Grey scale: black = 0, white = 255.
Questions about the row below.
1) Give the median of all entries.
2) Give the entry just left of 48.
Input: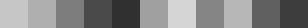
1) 133
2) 74

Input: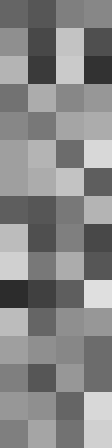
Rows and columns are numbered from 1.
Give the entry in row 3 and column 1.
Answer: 180
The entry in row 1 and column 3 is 127
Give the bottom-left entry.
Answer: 127
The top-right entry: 135
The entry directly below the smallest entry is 188
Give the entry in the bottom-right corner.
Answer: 208
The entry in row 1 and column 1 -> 101
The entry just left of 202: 58
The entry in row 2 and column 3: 195
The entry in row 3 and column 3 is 202
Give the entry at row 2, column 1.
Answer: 143
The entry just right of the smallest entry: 64
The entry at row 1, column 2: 86

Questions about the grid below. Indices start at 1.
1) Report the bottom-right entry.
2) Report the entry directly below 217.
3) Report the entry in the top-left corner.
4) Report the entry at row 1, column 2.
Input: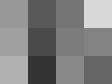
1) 101
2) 130
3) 152
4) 88

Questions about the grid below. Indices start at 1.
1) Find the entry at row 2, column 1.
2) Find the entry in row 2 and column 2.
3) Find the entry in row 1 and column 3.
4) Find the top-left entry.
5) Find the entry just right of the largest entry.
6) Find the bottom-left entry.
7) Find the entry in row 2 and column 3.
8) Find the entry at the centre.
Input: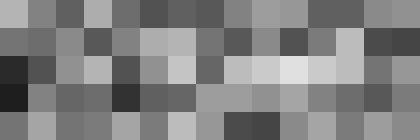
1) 116
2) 109
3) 96
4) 180
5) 202
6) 116
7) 138
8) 102

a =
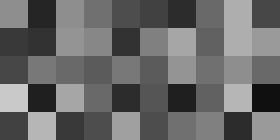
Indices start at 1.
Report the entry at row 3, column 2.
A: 120
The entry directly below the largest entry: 65
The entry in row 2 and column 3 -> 148
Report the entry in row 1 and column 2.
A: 37
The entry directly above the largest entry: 71
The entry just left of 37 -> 142
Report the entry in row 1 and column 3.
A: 142
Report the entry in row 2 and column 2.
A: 50
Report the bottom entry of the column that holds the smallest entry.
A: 154
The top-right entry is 71
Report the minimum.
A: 16
